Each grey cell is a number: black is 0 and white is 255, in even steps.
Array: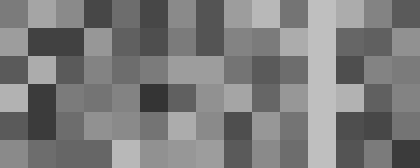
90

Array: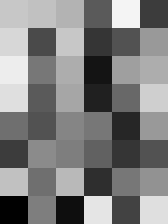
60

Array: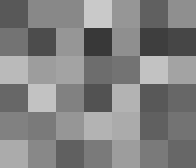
143

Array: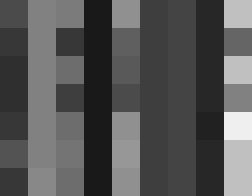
192

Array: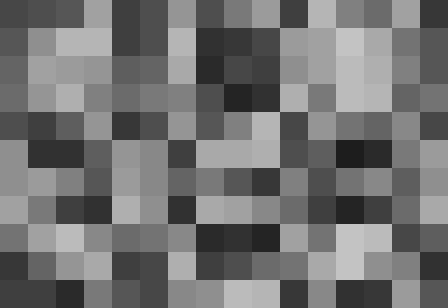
55

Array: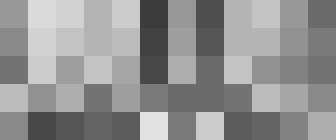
107

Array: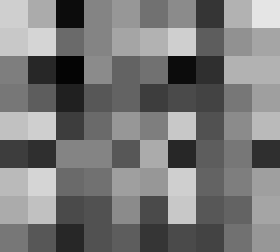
229

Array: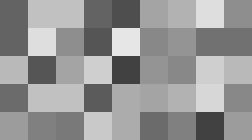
142
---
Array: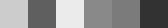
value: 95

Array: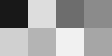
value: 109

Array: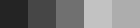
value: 70

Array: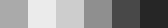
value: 72

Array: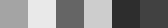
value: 65

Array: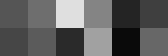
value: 36
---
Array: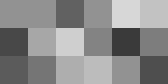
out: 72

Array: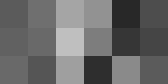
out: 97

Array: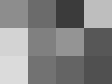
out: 211

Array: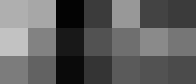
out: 194

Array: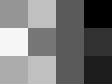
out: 247

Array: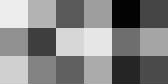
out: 144
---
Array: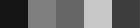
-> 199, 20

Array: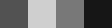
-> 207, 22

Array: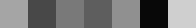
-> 207, 8

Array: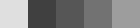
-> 223, 64

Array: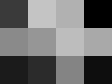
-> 196, 0

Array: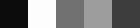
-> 253, 12

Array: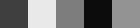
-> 233, 12

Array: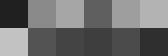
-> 194, 32
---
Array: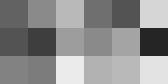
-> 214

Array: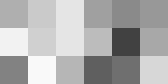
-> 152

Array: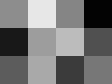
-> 3

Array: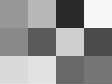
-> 247

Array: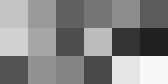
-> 91

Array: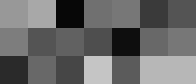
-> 84
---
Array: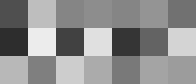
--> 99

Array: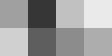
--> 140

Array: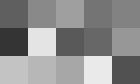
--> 103

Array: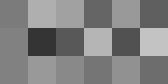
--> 81

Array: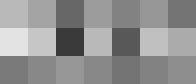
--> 192

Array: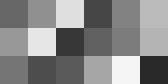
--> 124

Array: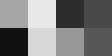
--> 151

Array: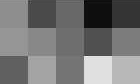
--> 81

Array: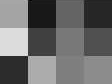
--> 121

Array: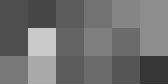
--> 107
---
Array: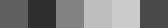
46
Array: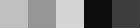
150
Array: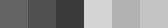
80
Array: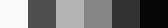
79
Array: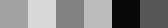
216
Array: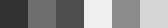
111
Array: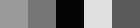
119
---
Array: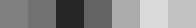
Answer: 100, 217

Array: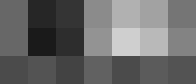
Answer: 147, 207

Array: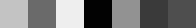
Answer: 2, 238

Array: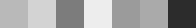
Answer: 237, 237

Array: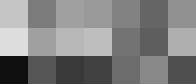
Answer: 190, 221

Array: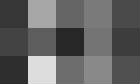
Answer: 39, 221

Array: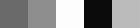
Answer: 253, 253

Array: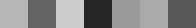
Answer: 37, 205

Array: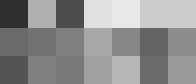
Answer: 168, 232

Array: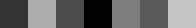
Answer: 2, 197
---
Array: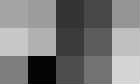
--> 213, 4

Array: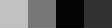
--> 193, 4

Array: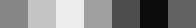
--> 236, 11

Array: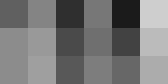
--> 206, 27

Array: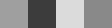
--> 219, 60

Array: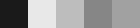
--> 232, 26
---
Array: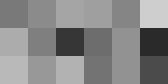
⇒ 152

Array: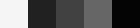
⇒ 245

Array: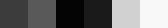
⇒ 89

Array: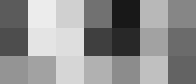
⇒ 214

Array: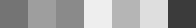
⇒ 138

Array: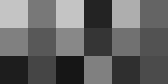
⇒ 69

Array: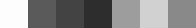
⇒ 67

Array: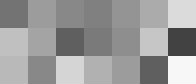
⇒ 213

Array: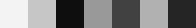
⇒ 14
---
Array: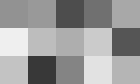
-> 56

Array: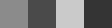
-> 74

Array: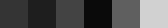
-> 30

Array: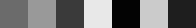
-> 153

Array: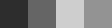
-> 101

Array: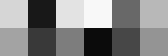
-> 57
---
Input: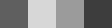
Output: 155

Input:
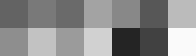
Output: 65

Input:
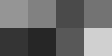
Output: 88

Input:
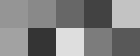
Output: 124

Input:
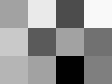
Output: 1

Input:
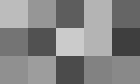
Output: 130

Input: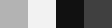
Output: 17

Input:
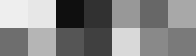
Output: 137
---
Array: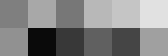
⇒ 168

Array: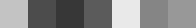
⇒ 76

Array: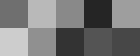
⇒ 185

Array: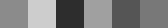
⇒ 205

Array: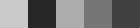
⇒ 38

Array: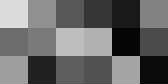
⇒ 144
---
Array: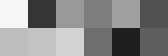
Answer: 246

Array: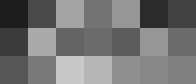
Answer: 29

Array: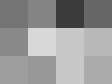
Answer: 116

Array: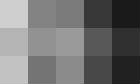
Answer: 207

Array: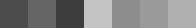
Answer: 75

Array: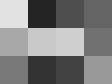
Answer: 226

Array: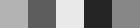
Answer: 179

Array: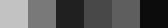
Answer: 194
